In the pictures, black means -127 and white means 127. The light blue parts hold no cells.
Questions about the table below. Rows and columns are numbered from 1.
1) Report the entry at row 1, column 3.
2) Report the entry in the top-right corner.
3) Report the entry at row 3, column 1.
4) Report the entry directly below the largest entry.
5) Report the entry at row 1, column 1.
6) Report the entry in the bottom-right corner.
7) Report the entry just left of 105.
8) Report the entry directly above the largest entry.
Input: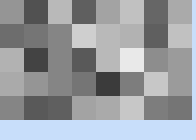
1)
57
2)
42
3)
50
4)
-2
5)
21
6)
-10
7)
57
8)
50

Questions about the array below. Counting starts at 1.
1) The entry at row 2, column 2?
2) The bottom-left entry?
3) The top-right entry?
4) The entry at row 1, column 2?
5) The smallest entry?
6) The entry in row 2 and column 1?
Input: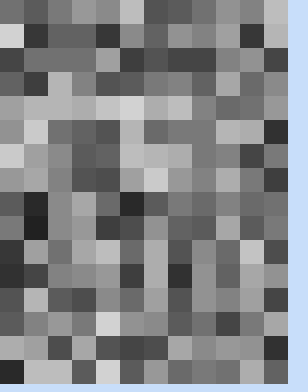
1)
-72
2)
-86
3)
61
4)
-36
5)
-94
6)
82

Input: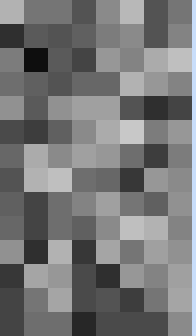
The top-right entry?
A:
-10
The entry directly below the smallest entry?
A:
-30
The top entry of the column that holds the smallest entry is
-10
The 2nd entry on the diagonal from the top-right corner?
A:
-45
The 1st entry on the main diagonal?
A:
50
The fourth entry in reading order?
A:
-45
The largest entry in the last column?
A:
63
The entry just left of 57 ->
10
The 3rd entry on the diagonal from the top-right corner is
3
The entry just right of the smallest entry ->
-37
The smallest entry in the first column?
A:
-80
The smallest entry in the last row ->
-88
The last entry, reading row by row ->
10
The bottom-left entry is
-59
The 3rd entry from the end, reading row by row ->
-52
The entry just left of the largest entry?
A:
43
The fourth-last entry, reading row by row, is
-52
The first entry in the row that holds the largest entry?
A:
-52
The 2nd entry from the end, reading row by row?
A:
-52
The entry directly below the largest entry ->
-17
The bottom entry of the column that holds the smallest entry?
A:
-17

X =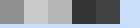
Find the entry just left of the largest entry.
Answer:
16
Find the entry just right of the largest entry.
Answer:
53
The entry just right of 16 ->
73

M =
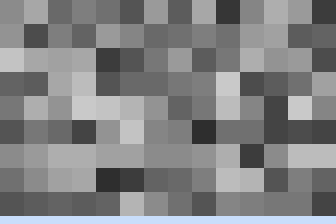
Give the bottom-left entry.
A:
-43
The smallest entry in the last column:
-67
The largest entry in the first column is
67
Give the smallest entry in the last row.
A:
-59
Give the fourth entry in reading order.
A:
-1
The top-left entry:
11
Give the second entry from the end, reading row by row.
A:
-8
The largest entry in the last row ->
52
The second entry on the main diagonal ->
-51
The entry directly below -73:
-15
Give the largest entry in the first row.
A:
46
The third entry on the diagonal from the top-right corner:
19
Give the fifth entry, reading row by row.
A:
-15
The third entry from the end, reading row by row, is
-8

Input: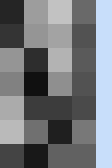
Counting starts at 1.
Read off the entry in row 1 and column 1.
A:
-90
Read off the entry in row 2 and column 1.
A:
-75
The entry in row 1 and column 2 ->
29
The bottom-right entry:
-30
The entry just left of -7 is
-96
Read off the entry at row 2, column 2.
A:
21
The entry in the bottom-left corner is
-59
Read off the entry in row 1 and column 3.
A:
66
